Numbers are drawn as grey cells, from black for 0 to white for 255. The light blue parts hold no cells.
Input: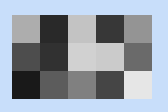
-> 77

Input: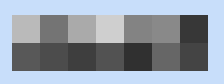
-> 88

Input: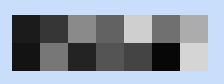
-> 19

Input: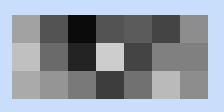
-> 192

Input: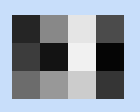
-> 60

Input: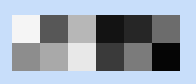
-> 141

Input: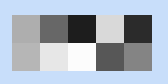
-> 182

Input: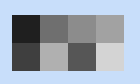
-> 63

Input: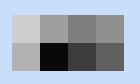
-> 178

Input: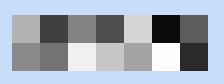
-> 138
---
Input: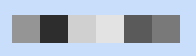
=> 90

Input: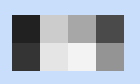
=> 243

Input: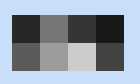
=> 204

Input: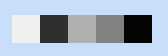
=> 129

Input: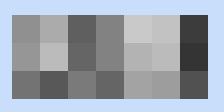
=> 157

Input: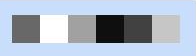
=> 65

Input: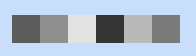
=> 185
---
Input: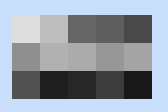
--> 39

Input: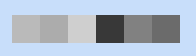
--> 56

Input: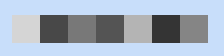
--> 180

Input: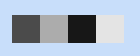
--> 172

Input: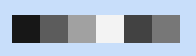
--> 243

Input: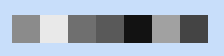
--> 18

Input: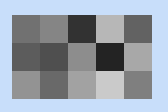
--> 162

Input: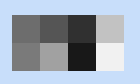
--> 161
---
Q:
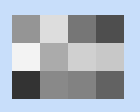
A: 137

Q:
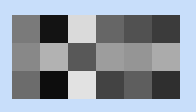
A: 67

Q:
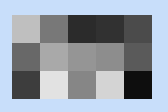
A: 134

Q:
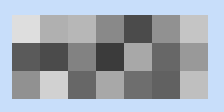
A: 110

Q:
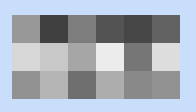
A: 173

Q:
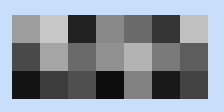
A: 129
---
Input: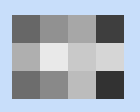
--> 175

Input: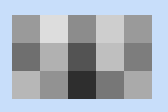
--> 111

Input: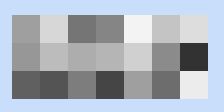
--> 151

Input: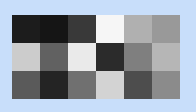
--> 204

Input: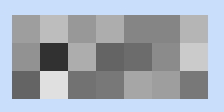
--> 146

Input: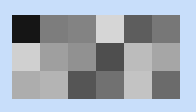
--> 208

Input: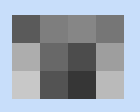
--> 173
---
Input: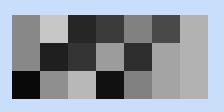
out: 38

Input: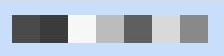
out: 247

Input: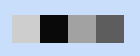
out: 162

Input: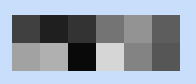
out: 51

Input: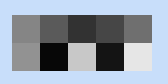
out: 50

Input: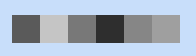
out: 120

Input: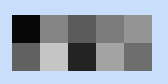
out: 91
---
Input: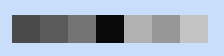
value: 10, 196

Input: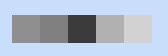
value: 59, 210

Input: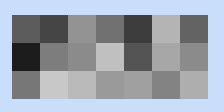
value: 192, 200

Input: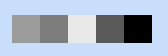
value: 233, 233

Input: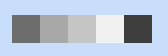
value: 197, 241

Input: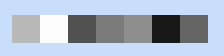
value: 122, 253

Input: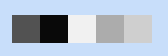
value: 241, 241

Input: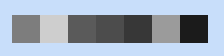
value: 76, 206

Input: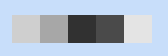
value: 49, 228

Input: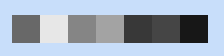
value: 163, 231
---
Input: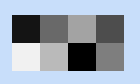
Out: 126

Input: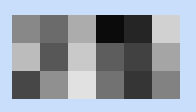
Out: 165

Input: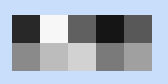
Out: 160

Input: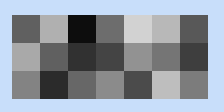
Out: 62

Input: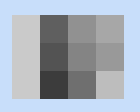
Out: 153

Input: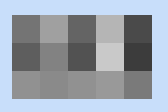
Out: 60

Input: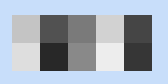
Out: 54

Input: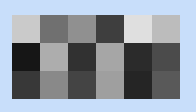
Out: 75

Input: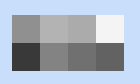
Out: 98

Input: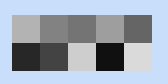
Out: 218
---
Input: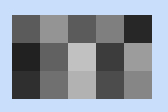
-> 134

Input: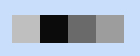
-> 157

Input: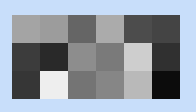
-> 12

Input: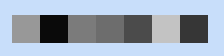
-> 54

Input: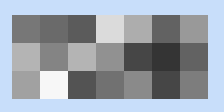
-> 125

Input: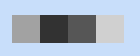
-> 208

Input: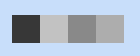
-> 173

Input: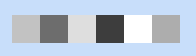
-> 173
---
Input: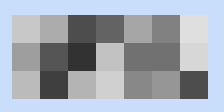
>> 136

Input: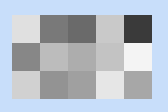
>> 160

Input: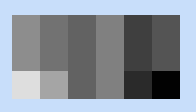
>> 128

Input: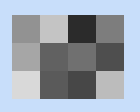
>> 90

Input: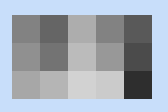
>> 210

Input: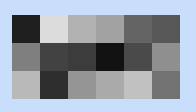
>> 170

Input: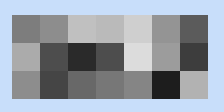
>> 133

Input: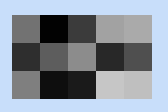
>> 26
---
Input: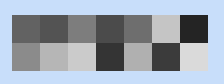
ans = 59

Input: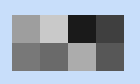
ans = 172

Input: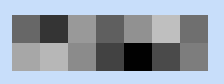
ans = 74

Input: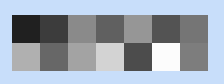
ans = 252

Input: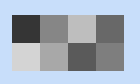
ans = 90

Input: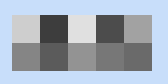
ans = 119
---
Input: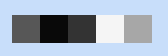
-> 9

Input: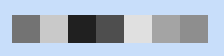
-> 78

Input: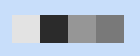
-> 227

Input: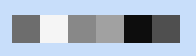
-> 136

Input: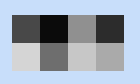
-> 213

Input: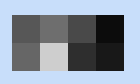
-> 102

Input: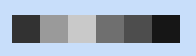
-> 201

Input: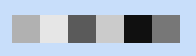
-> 90

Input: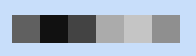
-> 67
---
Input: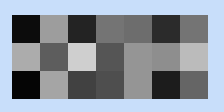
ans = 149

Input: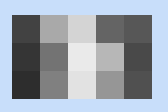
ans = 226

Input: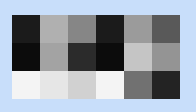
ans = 244

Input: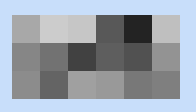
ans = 153

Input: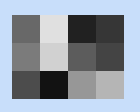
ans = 18

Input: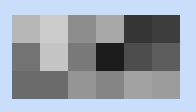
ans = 133

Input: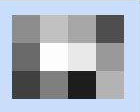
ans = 127

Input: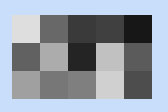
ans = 127

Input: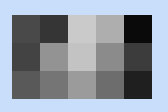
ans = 155
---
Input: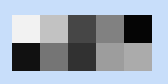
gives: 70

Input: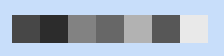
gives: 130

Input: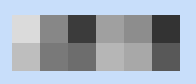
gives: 59

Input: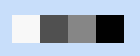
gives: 134

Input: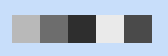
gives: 46

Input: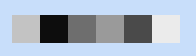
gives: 110
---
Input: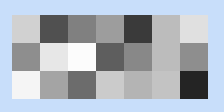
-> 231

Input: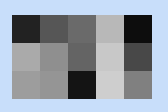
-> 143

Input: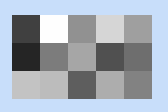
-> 124

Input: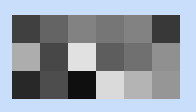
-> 71

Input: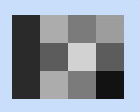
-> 92

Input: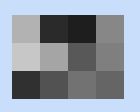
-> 165

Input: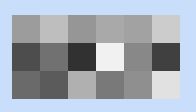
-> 113
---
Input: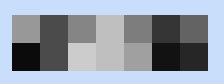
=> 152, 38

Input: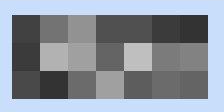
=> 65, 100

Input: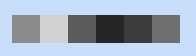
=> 139, 111

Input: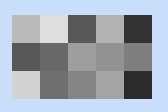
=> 186, 44

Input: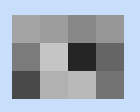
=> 164, 115

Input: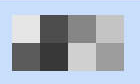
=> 230, 156

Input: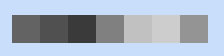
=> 99, 148

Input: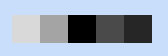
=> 217, 38

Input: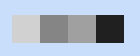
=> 209, 32
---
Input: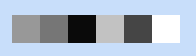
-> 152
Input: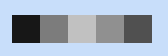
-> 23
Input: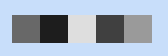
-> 104
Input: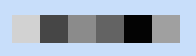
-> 210
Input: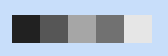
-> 33
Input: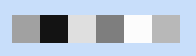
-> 161
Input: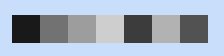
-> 25
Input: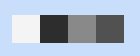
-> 244
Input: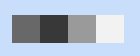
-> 104
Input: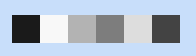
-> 26
